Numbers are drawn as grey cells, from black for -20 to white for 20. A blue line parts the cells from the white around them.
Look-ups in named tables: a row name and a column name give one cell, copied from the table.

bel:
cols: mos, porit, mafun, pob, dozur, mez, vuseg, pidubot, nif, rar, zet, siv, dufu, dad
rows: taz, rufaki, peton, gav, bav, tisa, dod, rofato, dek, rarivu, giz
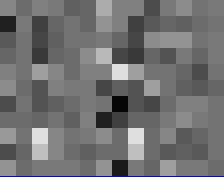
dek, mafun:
15
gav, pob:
-4
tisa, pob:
0
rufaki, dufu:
-3
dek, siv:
-6
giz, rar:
-4
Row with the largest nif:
dek

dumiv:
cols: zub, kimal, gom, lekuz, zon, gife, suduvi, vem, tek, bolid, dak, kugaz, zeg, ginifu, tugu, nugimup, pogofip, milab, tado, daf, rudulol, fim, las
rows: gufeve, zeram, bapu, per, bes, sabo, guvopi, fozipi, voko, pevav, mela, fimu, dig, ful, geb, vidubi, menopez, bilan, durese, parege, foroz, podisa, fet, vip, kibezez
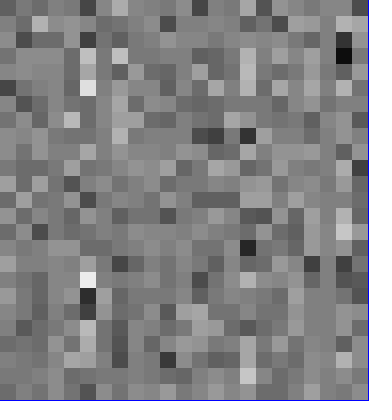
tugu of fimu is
0
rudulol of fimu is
-1
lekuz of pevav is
0
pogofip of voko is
5
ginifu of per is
-4
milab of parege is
-2
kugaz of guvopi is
-3

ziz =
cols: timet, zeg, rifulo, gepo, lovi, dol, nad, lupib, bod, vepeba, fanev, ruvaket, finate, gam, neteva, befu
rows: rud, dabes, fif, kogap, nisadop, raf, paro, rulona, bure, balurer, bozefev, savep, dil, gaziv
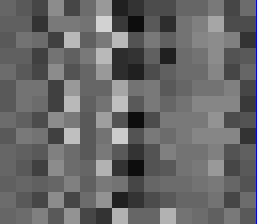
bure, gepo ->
-10
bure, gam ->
1
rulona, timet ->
-3
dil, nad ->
3
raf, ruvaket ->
-4
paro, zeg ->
-2
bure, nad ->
-2
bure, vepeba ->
-1
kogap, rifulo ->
-10
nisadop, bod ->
-15
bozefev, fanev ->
-6
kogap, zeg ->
-5
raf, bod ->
-2
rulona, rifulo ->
-8
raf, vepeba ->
-1
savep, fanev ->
-3
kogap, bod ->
-12
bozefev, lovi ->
-3
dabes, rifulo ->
-12

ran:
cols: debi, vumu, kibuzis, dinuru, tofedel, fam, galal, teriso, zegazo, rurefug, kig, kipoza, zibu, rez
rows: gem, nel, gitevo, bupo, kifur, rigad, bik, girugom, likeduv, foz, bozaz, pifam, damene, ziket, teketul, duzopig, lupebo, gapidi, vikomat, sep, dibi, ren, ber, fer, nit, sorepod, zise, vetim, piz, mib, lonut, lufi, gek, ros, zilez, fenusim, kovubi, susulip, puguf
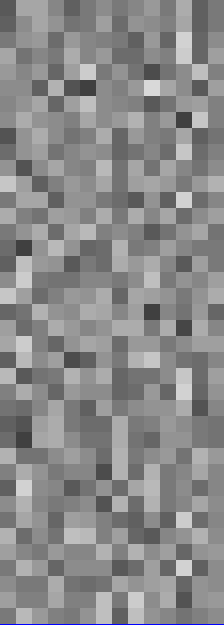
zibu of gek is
-3
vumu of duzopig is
-10
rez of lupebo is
-1
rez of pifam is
8
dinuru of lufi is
-1
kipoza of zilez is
-4
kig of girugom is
4
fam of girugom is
6
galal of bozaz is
9
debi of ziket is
7
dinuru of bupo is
-1
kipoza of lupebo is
-6
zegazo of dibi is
7
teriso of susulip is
-1
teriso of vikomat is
-4
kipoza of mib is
1
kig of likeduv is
-1
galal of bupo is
4
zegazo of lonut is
6

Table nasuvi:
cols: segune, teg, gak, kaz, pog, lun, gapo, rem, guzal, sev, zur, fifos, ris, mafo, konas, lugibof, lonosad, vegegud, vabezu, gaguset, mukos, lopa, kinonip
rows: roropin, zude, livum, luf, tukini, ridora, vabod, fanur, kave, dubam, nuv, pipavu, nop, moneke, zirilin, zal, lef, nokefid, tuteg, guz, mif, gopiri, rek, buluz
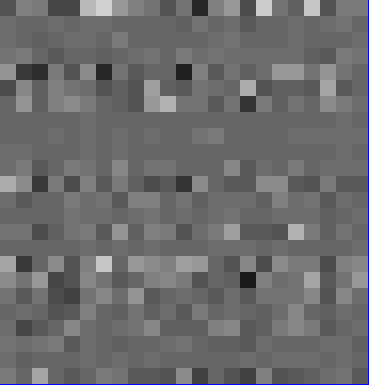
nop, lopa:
-3
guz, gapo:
-4
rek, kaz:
-4
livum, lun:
-3
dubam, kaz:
-4
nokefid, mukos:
-6

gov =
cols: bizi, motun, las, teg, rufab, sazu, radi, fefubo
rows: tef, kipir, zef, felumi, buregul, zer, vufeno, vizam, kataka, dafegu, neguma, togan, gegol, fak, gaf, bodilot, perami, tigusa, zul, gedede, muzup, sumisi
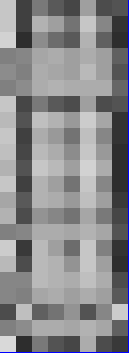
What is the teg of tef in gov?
-6
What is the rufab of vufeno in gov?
-8
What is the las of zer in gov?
7
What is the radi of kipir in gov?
1
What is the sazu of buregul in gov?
9
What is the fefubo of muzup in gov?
-5
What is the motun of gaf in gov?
1
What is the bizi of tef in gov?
11
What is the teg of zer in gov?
8
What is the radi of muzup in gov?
6
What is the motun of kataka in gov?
-10
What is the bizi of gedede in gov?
-8
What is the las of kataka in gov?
7
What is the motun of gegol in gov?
-6
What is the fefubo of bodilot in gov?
-12

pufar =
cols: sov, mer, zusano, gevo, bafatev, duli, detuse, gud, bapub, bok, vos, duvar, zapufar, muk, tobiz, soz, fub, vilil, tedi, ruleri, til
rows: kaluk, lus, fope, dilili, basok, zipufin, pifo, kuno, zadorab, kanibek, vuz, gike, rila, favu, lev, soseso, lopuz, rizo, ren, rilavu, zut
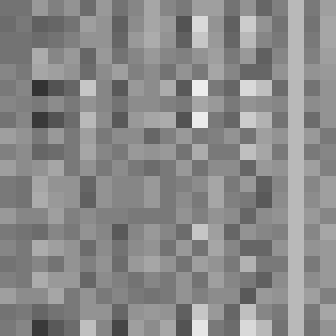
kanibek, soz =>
10
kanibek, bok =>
3
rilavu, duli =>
3
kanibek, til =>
1
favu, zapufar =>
0
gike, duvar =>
0
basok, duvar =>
3
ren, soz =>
-6
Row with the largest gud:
basok

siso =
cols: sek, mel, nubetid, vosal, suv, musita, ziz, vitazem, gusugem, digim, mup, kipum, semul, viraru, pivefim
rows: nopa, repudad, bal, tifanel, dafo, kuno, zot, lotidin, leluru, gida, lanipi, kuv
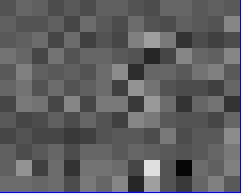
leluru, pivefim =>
2
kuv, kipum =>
-11
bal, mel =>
-5
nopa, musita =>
-8
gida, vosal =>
-4
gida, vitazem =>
-6
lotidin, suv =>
-8
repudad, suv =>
-9
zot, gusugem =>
-11
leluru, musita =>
-10
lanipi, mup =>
-7
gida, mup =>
-6
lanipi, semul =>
-3
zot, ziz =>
-1
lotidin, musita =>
-4
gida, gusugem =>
-4
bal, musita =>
-10
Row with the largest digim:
lanipi

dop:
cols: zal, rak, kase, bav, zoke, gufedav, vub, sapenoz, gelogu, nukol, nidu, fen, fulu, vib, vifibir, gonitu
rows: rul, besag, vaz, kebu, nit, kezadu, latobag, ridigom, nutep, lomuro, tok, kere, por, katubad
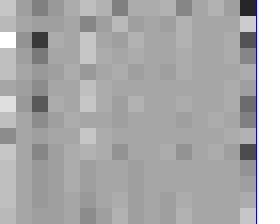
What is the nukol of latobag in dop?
6
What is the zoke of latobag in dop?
6
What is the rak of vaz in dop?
3
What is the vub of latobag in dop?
7
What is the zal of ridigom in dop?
10
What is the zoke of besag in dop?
6
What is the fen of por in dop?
7
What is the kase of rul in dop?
0
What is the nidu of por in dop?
5
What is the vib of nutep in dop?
6
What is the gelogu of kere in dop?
5
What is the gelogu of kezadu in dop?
6
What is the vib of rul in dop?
8
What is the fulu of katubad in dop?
6
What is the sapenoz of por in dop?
7
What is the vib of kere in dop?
6
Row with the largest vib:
rul

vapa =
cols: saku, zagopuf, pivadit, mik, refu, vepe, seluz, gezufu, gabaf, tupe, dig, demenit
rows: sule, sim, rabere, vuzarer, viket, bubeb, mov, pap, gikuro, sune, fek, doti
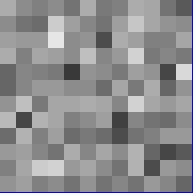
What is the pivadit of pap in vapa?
8
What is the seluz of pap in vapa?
5
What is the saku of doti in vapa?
3
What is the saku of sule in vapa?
7
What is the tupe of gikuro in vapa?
0
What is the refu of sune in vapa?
7
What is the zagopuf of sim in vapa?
-2
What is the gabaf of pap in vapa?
1
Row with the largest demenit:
viket

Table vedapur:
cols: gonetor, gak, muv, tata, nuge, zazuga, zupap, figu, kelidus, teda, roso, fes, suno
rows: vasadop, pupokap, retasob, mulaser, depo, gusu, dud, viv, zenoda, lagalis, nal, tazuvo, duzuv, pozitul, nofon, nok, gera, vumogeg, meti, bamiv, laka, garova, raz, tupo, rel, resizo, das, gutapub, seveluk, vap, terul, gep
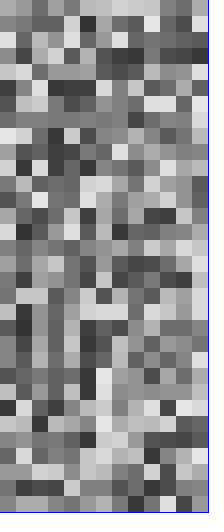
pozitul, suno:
0
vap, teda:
13
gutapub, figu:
13
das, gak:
9
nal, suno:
9
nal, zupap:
1

